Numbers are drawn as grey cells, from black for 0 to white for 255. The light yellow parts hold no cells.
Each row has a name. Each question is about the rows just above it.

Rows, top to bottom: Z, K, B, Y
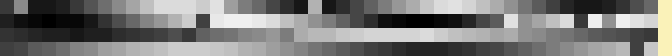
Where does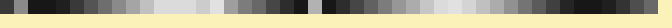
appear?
Z
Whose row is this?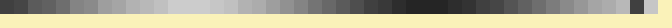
Y
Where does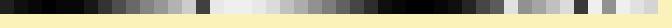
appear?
K
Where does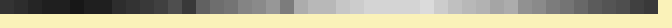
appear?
B

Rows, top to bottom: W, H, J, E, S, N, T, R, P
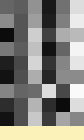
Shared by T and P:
[133]
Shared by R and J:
[11]
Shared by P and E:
[18]
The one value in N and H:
[139]
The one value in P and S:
[133]
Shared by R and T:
[221]

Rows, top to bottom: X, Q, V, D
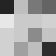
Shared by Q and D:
[209]
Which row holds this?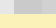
Q
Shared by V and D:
[209]
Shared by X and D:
[190]
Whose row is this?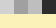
D
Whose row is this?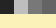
X

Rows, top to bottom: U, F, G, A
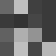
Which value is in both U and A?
[191]
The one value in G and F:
[58]
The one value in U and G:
[58]

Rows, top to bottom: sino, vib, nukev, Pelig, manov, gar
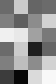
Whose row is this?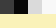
gar
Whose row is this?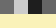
Pelig

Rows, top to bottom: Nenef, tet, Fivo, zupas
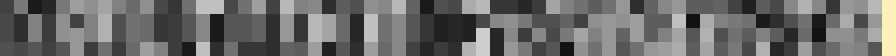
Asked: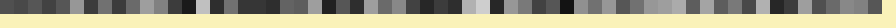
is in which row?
zupas
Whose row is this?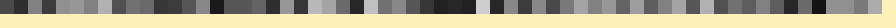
Fivo

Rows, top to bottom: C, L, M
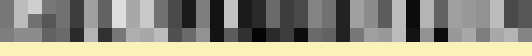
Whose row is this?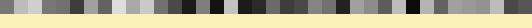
C
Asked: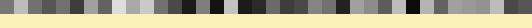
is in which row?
L

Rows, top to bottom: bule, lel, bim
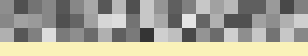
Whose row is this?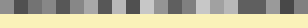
bule
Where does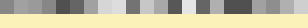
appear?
lel
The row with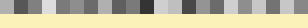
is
bim

